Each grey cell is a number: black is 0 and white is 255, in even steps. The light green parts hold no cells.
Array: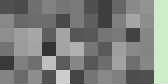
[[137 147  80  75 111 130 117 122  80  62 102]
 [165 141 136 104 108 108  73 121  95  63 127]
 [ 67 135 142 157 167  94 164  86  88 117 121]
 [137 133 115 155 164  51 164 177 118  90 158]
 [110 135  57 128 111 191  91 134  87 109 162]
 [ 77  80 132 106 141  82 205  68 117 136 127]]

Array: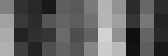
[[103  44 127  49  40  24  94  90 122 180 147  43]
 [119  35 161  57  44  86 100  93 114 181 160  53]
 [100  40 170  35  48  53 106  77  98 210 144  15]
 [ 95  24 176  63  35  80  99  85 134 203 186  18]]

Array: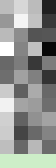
[[187  32 188 215]
 [194  57 151 244]
 [ 84  86 186 141]
 [193   8 255 132]
 [ 56 124 104 124]
 [128  51 110 161]
 [171 104 203  96]
 [156 110 242 164]
 [145 163 208  98]
 [105 132 204  69]
 [184 107 190 104]]

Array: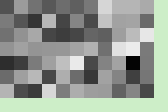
[[181 170  82 155 114  88 109  95 120 214 181]
 [164 106 123  85  52 183  69 133  74 195 162]
 [187 231 113 146 168  70  61  70 101  95 158]
 [236 122 147 161 148 150 151 163 177 112 225]
 [  4 121  45  61 123 160 191 234  73 131 163]
 [ 64 118 107 159 184  72 174 108  55 162 132]
 [133  72 180  76  59 215 125 173 157 155  98]]

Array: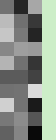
[[ 37 167 114]
 [112  56 187]
 [121  36 198]
 [158 154 135]
 [113  53 180]
 [ 91  66  91]
 [115 219 113]
 [115  26 208]
 [140  86 120]
 [133   9  97]]

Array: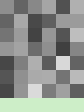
[[ 81 176 142 100 136 165]
 [155 155 100 168  73  95]
 [ 84 190 116 155  67 150]
 [ 64 134 150 163 108 143]
 [216  99  71 127 175  91]
 [116 186  85 144 170 172]
 [160  94  71 148 218 124]]

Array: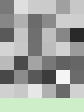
[[160 199 121 223 204 203]
 [207 206 135 176 107 138]
 [135  41  89 197 111 191]
 [210 156 212 200 112 188]
 [ 97 102 186  74 164 120]
 [244 107  72 140  88  60]
 [105 209 208 200 231 176]]

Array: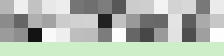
[[120 235 182 239 194 232 237 117 111 125  87 204 206 243 211 215]
 [170 199 139 101 176 163 204 209 210  33 193 153 106 104 228  94]
 [159 253 155 142  19 249 238 190 188 124 252 102  71 154 226  78]]

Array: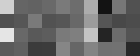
[[119  81 208 101  98 105 122 109 172  19]
 [ 72  76  80  86 122  82  86 104 156  85]
 [108  83 229 104  89  93 122 127 196  36]
 [114  40  90  96  59  60 134 102 132 113]]
